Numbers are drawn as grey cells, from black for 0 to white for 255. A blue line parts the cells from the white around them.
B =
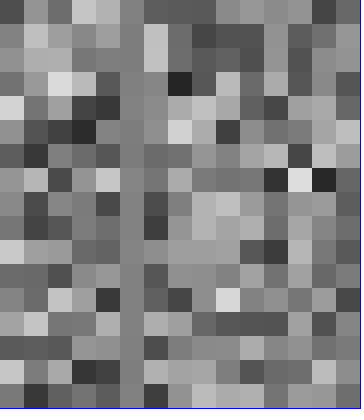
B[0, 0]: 78
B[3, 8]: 87
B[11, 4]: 151
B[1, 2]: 158
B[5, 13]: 165
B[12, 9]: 215
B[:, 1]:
[148, 191, 174, 153, 116, 83, 56, 182, 75, 68, 159, 105, 107, 196, 93, 124, 56]
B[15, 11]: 106
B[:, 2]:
[109, 158, 175, 218, 160, 65, 127, 74, 134, 86, 154, 80, 195, 118, 88, 169, 96]
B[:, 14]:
[104, 150, 147, 85, 103, 190, 156, 102, 93, 109, 89, 123, 72, 133, 122, 141, 110]
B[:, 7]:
[90, 108, 109, 37, 171, 209, 113, 171, 127, 149, 158, 144, 70, 159, 125, 163, 146]
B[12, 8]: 142
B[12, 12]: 118
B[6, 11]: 183
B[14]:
[90, 93, 88, 149, 144, 128, 77, 125, 138, 139, 172, 134, 145, 113, 122]
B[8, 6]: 76
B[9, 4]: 110
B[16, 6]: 62
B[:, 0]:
[78, 130, 145, 114, 211, 145, 93, 149, 137, 118, 201, 107, 132, 163, 90, 198, 121]
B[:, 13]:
[69, 112, 140, 137, 169, 165, 190, 40, 155, 133, 120, 104, 156, 81, 113, 188, 151]
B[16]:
[121, 56, 96, 115, 92, 129, 62, 146, 187, 171, 176, 116, 155, 151, 110]
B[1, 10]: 82
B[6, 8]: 149
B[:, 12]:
[147, 92, 82, 86, 160, 123, 70, 221, 149, 166, 182, 161, 118, 161, 145, 110, 155]
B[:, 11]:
[139, 146, 148, 171, 71, 113, 183, 51, 116, 109, 60, 114, 144, 83, 134, 106, 116]
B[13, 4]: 175
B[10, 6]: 142
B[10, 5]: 132
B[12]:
[132, 107, 195, 159, 57, 129, 96, 70, 142, 215, 130, 144, 118, 156, 72]

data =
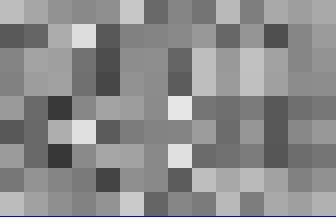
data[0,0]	189
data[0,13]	169
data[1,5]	129
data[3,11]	160
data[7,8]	190
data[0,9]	185
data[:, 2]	[146, 172, 159, 161, 57, 174, 55, 133, 143]
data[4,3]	135
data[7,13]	145
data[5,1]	105
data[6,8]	107
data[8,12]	159
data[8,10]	125
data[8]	[188, 161, 143, 130, 147, 202, 101, 134, 123, 185, 125, 169, 159, 177]
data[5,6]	131
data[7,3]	122
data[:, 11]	[169, 79, 162, 160, 88, 88, 86, 162, 169]
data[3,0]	129
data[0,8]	116
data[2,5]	141
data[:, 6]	[105, 132, 142, 140, 139, 131, 137, 137, 101]
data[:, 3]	[137, 221, 114, 112, 135, 224, 138, 122, 130]
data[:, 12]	[158, 134, 134, 140, 111, 136, 109, 129, 159]
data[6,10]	124
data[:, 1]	[166, 101, 163, 157, 106, 105, 105, 147, 161]
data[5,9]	108
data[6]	[155, 105, 55, 138, 166, 162, 137, 224, 107, 113, 124, 86, 109, 117]
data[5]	[88, 105, 174, 224, 91, 124, 131, 132, 156, 108, 150, 88, 136, 152]
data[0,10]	126
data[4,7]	230

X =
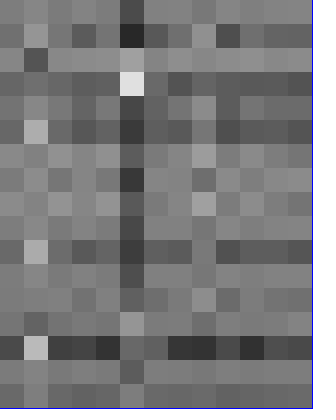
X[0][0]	125
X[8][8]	160
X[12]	[123, 126, 128, 114, 128, 96, 110, 122, 141, 107, 124, 115, 112]
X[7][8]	110
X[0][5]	75
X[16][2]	104
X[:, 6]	[129, 88, 132, 105, 98, 94, 122, 133, 122, 129, 95, 128, 110, 123, 96, 125, 105]
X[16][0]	105
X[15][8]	120
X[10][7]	91
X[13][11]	124
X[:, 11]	[131, 100, 136, 90, 107, 92, 125, 136, 125, 131, 93, 130, 115, 124, 78, 125, 104]
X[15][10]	123
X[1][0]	112
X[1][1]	149
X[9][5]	72
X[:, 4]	[124, 116, 141, 96, 120, 98, 144, 120, 147, 123, 100, 123, 128, 117, 51, 122, 102]
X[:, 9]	[133, 78, 140, 92, 92, 79, 124, 138, 124, 134, 81, 131, 107, 126, 74, 126, 98]
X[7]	[123, 140, 118, 133, 120, 56, 133, 131, 110, 138, 126, 136, 139]
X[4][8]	139
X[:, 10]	[127, 111, 143, 89, 116, 90, 138, 126, 140, 126, 93, 126, 124, 122, 49, 123, 101]
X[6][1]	129
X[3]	[102, 111, 103, 93, 96, 224, 105, 83, 100, 92, 89, 90, 83]
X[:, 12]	[132, 99, 139, 83, 107, 84, 117, 139, 116, 132, 85, 130, 112, 131, 73, 125, 106]
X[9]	[125, 136, 122, 131, 123, 72, 129, 129, 118, 134, 126, 131, 132]
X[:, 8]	[120, 144, 135, 100, 139, 118, 156, 110, 160, 118, 121, 119, 141, 110, 51, 120, 106]
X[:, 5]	[75, 40, 160, 224, 71, 58, 92, 56, 89, 72, 61, 78, 96, 149, 104, 92, 125]
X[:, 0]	[125, 112, 134, 102, 115, 103, 137, 123, 139, 125, 105, 124, 123, 117, 74, 123, 105]

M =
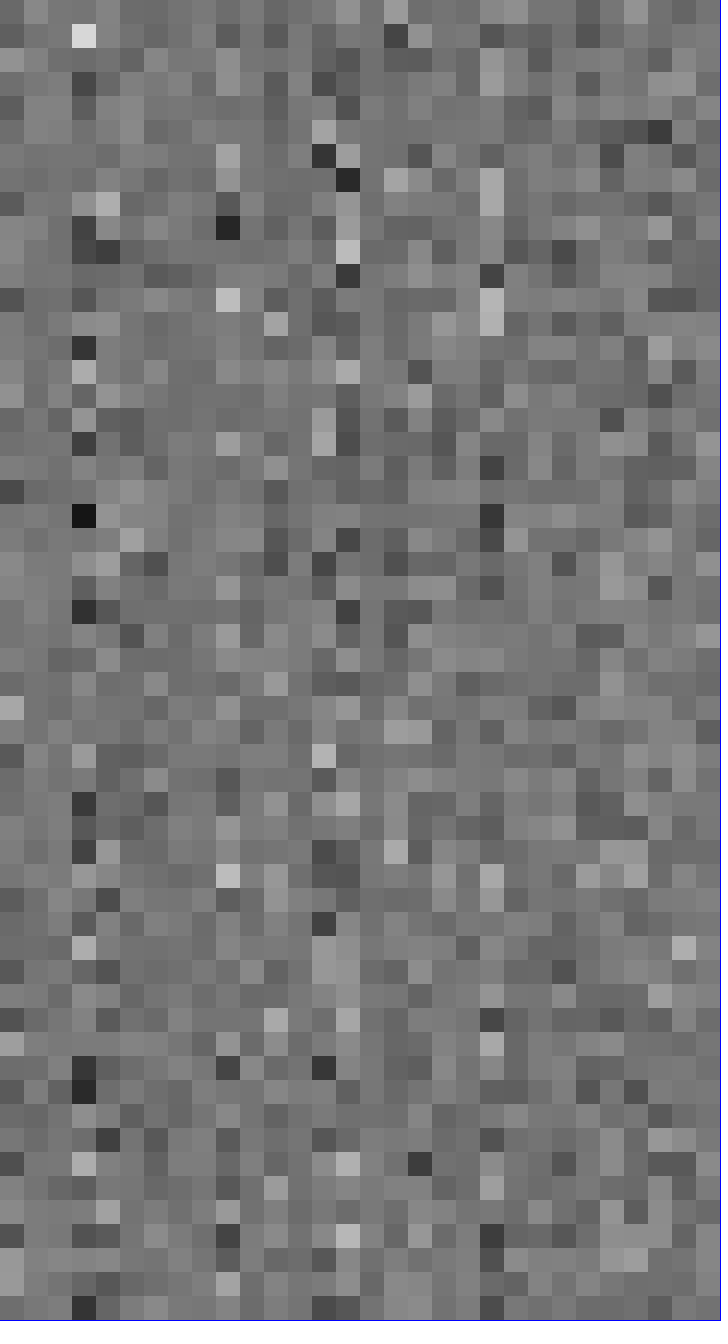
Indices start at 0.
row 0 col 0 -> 105
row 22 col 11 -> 86
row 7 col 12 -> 110
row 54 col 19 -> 124
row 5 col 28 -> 127
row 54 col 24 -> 108
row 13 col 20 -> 177
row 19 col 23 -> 101
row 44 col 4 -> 95
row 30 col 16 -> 157
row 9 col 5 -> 116
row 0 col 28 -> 101
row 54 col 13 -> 75
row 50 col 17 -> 135
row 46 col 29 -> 116
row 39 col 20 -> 135
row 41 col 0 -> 126
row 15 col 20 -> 102
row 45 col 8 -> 126
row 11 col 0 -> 127
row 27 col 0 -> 126
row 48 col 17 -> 61
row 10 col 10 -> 111
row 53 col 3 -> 102
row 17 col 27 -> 114
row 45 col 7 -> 104
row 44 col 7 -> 130
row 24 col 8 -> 119
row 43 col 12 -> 108
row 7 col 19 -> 126
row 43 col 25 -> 138
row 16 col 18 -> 106
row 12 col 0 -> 83
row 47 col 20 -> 82
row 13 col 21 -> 101
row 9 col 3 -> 67
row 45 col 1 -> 125
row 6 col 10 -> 119
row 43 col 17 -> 107
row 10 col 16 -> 107

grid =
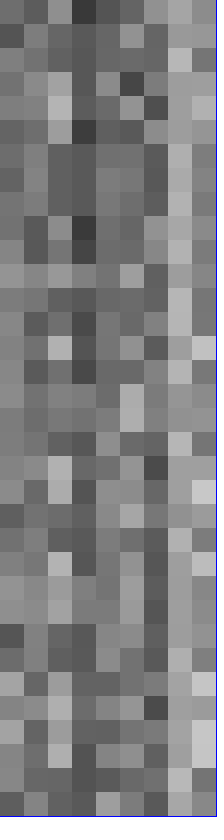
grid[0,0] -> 110
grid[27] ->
[108, 128, 95, 89, 139, 114, 89, 175, 127]
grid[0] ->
[110, 92, 143, 57, 84, 100, 145, 165, 140]
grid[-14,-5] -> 142
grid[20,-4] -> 140
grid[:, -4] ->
[100, 146, 106, 70, 147, 89, 113, 119, 110, 102, 106, 158, 107, 105, 145, 105, 172, 174, 106, 148, 140, 166, 111, 146, 157, 154, 139, 114, 114, 149, 116, 143, 105, 124]
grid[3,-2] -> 157
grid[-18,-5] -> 108
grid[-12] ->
[113, 126, 95, 89, 124, 111, 91, 177, 124]
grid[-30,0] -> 126
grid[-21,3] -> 74
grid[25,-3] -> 85
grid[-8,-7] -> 101
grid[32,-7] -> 102
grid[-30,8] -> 177
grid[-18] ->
[139, 114, 129, 124, 108, 172, 123, 149, 139]
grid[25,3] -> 123
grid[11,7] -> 157
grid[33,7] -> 167
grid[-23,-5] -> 115
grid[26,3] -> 88
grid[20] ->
[139, 105, 172, 84, 142, 140, 103, 159, 200]
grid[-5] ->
[132, 139, 175, 108, 132, 149, 75, 159, 155]
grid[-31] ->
[114, 138, 162, 87, 139, 70, 124, 157, 158]
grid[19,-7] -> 177
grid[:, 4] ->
[84, 102, 103, 139, 106, 95, 112, 124, 120, 111, 108, 115, 104, 118, 117, 105, 108, 124, 142, 112, 142, 137, 124, 118, 116, 123, 134, 139, 99, 132, 97, 132, 90, 158]
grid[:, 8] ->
[140, 151, 117, 158, 177, 149, 125, 131, 122, 138, 123, 134, 118, 119, 193, 120, 139, 147, 117, 159, 200, 155, 124, 188, 135, 139, 146, 127, 197, 155, 198, 197, 116, 136]
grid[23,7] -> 158
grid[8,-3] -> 93
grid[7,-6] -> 89
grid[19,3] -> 104

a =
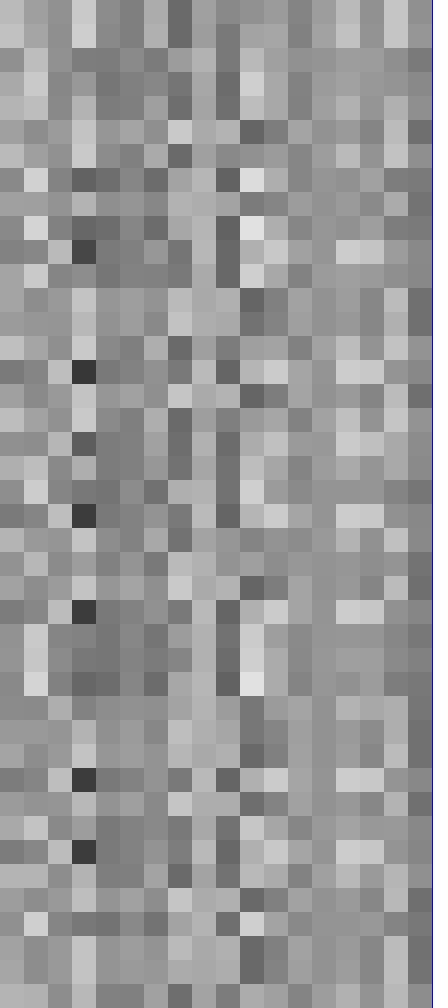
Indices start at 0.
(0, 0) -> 186
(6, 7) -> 106
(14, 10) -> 159
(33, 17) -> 112
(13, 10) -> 114
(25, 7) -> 121
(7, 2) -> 131
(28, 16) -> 125
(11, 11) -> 168
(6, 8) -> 160
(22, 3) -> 195
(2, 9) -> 121
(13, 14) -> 152
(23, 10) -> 159
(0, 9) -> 137
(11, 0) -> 164
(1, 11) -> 166
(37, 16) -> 184
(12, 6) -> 147
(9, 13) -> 150
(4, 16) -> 176
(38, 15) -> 152
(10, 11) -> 200
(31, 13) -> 146
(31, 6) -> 147
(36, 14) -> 184
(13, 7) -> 194
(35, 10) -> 176
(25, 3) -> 60
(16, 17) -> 111
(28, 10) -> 225
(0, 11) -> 155
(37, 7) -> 197
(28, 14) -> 145
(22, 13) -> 153
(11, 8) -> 170
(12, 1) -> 141
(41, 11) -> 160
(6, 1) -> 159
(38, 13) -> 148
